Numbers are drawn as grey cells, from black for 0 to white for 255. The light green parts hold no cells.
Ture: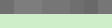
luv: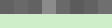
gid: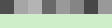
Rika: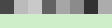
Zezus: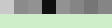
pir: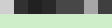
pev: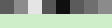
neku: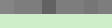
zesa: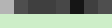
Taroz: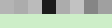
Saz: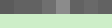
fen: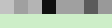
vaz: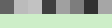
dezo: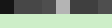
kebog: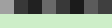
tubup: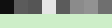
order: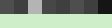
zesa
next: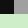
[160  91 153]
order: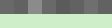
luv
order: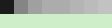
Taroz
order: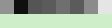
tubup

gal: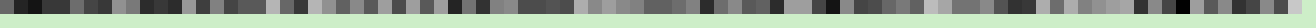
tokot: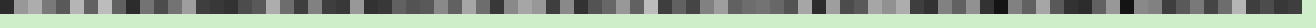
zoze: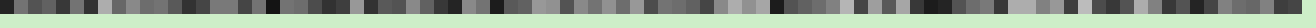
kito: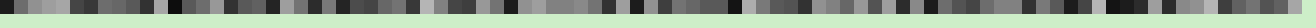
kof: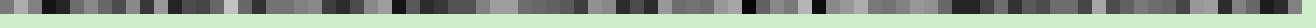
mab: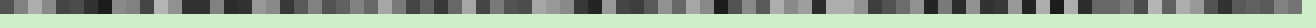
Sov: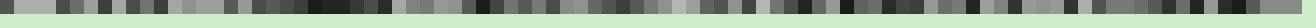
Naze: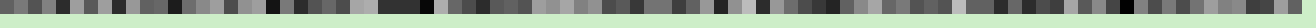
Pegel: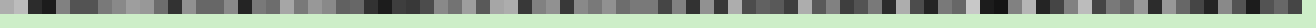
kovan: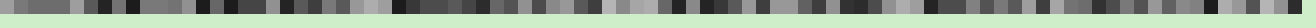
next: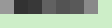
[ 97 166 109]
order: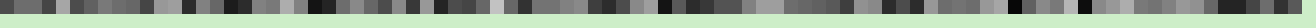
kof
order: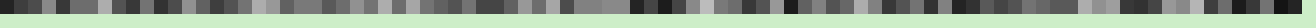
zoze
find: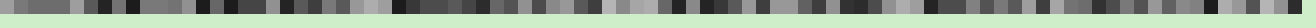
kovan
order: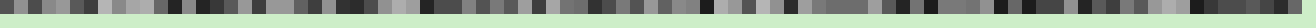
kovan
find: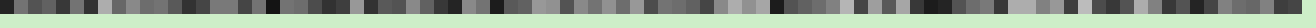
zoze

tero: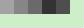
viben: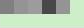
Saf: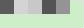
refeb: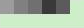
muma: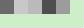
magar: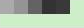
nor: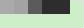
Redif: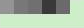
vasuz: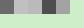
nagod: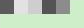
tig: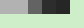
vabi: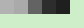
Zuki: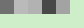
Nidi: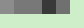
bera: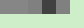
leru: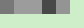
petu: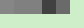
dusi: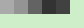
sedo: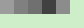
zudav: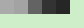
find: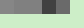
petu
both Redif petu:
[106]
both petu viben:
[128]

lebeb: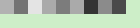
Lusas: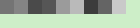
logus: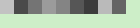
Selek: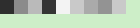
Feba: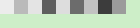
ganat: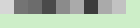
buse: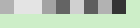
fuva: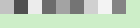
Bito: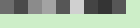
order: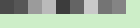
Lusas
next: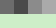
[ 60 170 194]
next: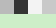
[170 147 201]
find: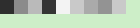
Selek

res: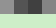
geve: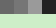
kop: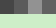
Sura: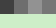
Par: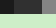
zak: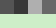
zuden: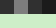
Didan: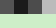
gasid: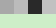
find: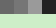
geve
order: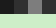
zuden

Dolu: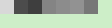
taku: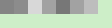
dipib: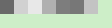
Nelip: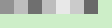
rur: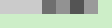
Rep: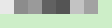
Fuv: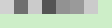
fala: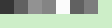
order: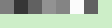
fala
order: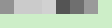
Fuv

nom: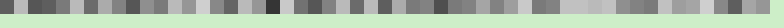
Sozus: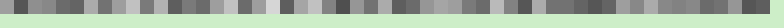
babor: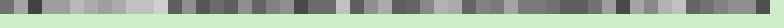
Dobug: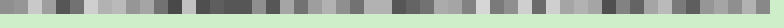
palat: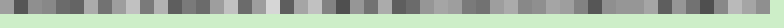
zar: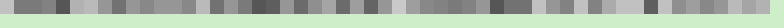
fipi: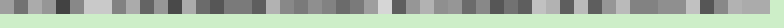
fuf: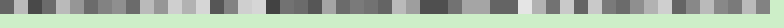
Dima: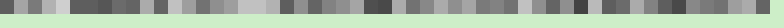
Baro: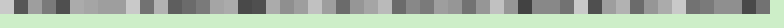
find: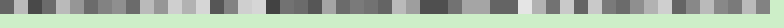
fuf
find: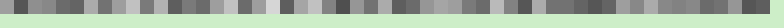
Sozus
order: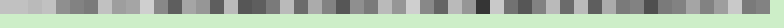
nom
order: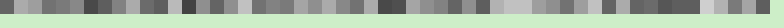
Dima

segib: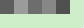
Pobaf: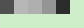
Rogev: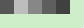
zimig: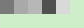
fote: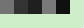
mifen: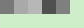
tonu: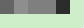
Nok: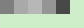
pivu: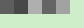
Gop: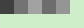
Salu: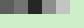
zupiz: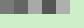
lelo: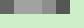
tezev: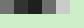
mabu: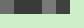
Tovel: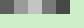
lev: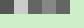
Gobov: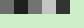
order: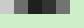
tezev
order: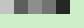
Salu
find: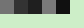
fote

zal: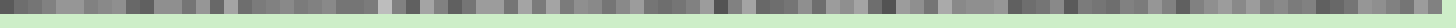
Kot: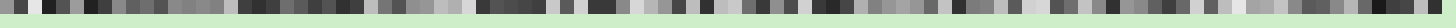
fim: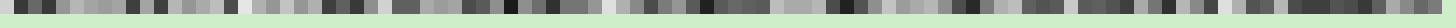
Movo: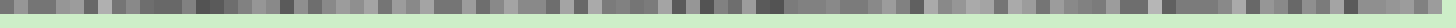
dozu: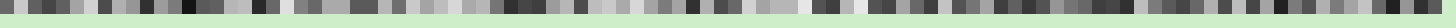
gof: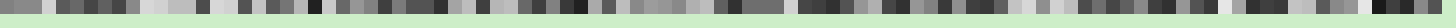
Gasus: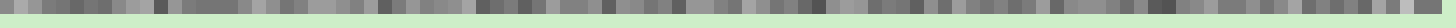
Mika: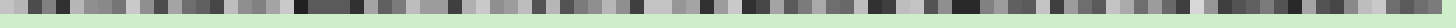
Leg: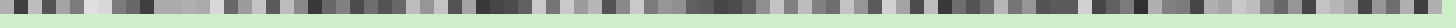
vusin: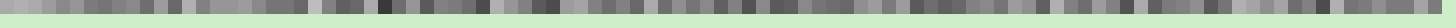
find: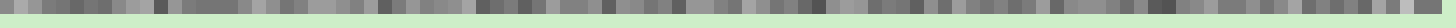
Gasus
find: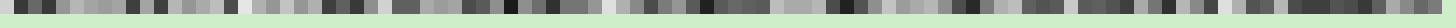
fim
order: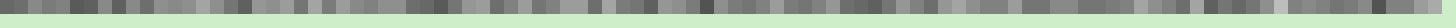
zal
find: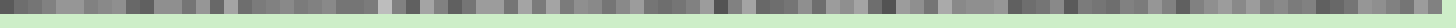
zal
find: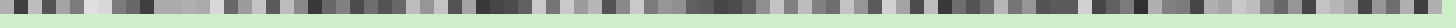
Leg
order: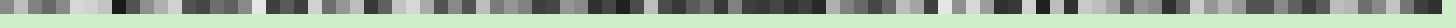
Kot

